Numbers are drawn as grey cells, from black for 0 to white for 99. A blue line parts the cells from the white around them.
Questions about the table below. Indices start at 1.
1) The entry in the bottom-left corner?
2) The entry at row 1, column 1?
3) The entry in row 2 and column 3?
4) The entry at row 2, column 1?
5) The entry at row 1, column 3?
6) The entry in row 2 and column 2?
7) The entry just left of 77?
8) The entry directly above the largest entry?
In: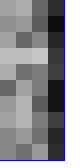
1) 52
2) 63
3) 36
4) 56
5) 40
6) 59
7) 73
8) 52
